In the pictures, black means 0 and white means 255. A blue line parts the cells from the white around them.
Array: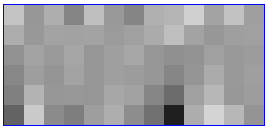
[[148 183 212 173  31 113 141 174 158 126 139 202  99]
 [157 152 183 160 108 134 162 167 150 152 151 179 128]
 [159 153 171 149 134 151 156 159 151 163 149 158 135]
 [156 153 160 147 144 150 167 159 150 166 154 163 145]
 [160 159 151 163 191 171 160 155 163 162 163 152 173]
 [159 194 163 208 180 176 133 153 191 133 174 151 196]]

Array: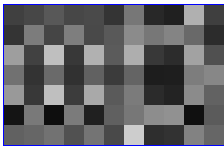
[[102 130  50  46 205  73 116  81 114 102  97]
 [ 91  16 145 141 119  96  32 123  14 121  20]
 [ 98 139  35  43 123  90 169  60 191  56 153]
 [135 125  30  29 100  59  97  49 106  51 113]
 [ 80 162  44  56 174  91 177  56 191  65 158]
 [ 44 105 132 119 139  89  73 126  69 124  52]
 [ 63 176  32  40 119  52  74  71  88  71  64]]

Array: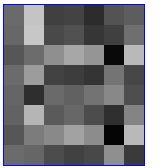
[[ 58 143  72  65  76 102 107]
 [185   5 140 162 137 124  86]
 [132  47  76 103  90 181  98]
 [ 78 136 115  97 106  46 101]
 [ 71 116  52  61  66 156 107]
 [185   9 149 167 143 108  86]
 [111  64  54  81  73 199 103]
 [ 93  83  44  67  64 196 106]]

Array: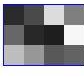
[[ 99  88 151 189]
 [247  30  40 103]
 [127 220  74  43]]

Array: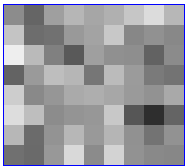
[[135 137 146 211 139 217 152 106 112]
 [146 115 145 181 153 183 147 107 183]
 [100  46  86 200 151 148 140 190 221]
 [169 146 154 167 174 170 150 137 205]
 [115 122 155 187 118 182 190 154  99]
 [139  98 142 144 159  89 128 186 238]
 [136 145 135 200 163 153 113 109 196]
 [183 220 198 176 166 182 159 101 140]]

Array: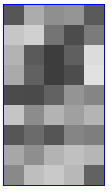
[[ 98 184 201 190 137]
 [182 192 179 142 167]
 [126 133  85 107  86]
 [180 160 179 140 197]
 [133 148  98  74  75]
 [225  77  61  97 170]
 [220  95  61  90 179]
 [123  76 116 208 198]
 [ 90 149 143 172  86]]

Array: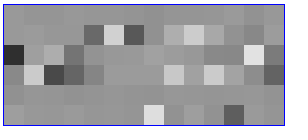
[[149 154  94 146 158 146 222 149 151 150 154 151 152 158]
 [147 151 150 149 150 151 147 148 150 148 146 149 150 145]
 [ 99 141 163 203 161 200 155 155 155 133 101  73 203 137]
 [123 226 136 137 152 156 161 153 152 147 116 173 159  47]
 [156 136 146 168 204 174 145  88 209 105 151 151 155 153]
 [152 146 154 150 149 149 145 148 150 150 152 149 149 153]]

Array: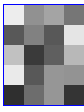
[[ 52 150 109  47]
 [147 150  88 234]
 [184  95  58 193]
 [229  88 129  88]
 [118 164 145 237]]
